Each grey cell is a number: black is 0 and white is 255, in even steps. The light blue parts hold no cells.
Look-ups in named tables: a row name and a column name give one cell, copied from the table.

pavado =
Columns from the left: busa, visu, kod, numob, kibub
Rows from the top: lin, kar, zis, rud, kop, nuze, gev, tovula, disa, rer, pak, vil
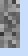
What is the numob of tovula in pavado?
138
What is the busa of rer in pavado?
134
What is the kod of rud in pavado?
103
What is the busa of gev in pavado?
173
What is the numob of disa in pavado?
71
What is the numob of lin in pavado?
65
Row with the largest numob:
pak

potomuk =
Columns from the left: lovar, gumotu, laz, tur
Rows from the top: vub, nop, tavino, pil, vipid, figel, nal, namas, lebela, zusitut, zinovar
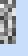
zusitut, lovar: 183
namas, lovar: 224
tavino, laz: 83
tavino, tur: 224
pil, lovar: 183
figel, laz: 226
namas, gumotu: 123
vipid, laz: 177
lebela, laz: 201
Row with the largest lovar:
nop

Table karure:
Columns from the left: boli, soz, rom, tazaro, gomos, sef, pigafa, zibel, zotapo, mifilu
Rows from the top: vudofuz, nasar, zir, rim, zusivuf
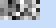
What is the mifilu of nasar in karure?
222
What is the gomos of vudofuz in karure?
153
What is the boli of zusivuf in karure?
194
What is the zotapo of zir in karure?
241
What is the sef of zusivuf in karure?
161
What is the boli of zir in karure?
103
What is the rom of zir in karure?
131
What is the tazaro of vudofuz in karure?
94
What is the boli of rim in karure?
122

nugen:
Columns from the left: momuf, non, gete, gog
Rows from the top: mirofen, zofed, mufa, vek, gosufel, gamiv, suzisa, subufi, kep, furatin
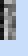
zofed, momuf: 13
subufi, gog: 126
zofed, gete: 96
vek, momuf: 55
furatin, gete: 98
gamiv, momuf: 12
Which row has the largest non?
kep

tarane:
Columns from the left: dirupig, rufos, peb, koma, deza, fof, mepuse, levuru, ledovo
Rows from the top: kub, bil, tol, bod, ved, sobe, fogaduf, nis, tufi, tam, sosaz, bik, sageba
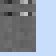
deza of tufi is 110
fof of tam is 105
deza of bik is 102
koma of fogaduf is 100
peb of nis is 114
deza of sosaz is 103
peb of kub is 44
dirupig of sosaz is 106
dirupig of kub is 92
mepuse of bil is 100
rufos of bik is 110
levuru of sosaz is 101

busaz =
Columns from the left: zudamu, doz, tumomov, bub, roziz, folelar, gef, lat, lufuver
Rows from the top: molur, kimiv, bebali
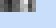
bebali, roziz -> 102
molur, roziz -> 95
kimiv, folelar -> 179
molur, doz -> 66
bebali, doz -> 80
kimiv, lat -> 67
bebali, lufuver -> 140
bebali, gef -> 195
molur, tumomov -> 37
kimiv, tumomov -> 49
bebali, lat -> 91
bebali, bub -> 99
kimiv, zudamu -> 94
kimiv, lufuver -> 152

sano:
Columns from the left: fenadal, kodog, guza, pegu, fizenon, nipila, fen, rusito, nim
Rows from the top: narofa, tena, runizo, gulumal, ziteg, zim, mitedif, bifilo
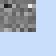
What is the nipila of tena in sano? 132
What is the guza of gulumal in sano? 142
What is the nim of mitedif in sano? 137
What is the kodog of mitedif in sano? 110
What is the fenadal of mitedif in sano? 126
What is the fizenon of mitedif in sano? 102
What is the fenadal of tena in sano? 152
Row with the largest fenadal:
tena

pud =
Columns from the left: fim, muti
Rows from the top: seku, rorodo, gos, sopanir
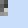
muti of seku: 79
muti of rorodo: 60
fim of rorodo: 95
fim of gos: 104
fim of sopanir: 148
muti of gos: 205
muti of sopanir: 158
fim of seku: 118

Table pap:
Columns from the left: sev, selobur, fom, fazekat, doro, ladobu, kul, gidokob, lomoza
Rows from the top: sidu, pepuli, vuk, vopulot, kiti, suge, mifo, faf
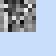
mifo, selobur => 216
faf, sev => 132
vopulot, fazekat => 114
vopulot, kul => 176
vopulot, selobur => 210
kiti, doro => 110
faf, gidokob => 145
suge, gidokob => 134
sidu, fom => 72
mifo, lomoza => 132

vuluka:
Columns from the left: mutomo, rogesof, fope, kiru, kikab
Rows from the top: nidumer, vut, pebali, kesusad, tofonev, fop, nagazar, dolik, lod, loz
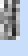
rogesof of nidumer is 102
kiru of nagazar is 66
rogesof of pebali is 119
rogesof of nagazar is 95
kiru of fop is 94
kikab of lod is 148
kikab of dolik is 164
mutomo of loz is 165
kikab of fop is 180
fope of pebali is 157
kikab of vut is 200
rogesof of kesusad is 176
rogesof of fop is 173
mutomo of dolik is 215
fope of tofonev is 99
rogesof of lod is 143
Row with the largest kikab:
loz

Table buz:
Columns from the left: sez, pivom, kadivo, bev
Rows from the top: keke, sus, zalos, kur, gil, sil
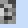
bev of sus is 86
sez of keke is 151
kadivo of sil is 152
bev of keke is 68
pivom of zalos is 63
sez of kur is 211
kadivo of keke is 68
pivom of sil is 105
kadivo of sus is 185
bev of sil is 144
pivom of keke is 150
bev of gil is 141
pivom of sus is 177
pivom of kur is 134
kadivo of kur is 179
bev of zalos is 127
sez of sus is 78
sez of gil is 153
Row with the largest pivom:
sus

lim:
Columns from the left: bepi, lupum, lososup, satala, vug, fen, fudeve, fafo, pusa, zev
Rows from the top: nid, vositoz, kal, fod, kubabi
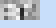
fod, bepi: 204
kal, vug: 235
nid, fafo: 203
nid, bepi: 160
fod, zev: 179
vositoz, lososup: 244
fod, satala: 228
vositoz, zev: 179
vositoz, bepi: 184
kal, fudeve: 163
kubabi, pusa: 139
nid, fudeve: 183
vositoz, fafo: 210
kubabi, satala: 191
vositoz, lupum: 200
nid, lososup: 164
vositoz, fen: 135
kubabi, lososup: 174

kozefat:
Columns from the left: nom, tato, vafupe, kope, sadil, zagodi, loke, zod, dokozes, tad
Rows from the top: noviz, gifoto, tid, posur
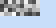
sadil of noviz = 212
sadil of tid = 193
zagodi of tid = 165
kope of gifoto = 163
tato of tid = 216
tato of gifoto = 126
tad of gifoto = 217
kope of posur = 249
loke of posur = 85
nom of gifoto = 63
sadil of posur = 79
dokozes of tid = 181
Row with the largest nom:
posur

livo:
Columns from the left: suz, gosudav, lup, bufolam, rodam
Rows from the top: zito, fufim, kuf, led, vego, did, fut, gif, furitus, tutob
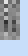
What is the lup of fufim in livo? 150
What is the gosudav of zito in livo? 226
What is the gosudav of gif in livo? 96
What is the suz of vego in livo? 115
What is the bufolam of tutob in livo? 132
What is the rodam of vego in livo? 137
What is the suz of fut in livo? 133
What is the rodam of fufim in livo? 136
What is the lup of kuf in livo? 137
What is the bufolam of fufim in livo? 102
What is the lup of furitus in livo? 136
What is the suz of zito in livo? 110

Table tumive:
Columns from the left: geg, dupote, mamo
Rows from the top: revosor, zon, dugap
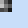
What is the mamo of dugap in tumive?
20
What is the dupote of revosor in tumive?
86
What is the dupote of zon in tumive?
127
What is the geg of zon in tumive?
196
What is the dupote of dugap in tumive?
89
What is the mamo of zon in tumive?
87
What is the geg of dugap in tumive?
70
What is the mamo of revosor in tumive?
36
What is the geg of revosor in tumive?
172

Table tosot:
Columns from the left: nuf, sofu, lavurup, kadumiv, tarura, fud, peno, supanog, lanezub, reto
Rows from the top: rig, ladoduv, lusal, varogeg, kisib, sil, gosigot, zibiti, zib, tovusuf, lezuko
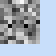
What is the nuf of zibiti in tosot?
173
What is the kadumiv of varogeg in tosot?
94
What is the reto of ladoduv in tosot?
109
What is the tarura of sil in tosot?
123
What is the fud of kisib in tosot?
135
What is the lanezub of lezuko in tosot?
154
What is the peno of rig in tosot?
185
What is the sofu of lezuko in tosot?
69
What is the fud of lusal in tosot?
204
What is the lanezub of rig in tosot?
146
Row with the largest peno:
lezuko

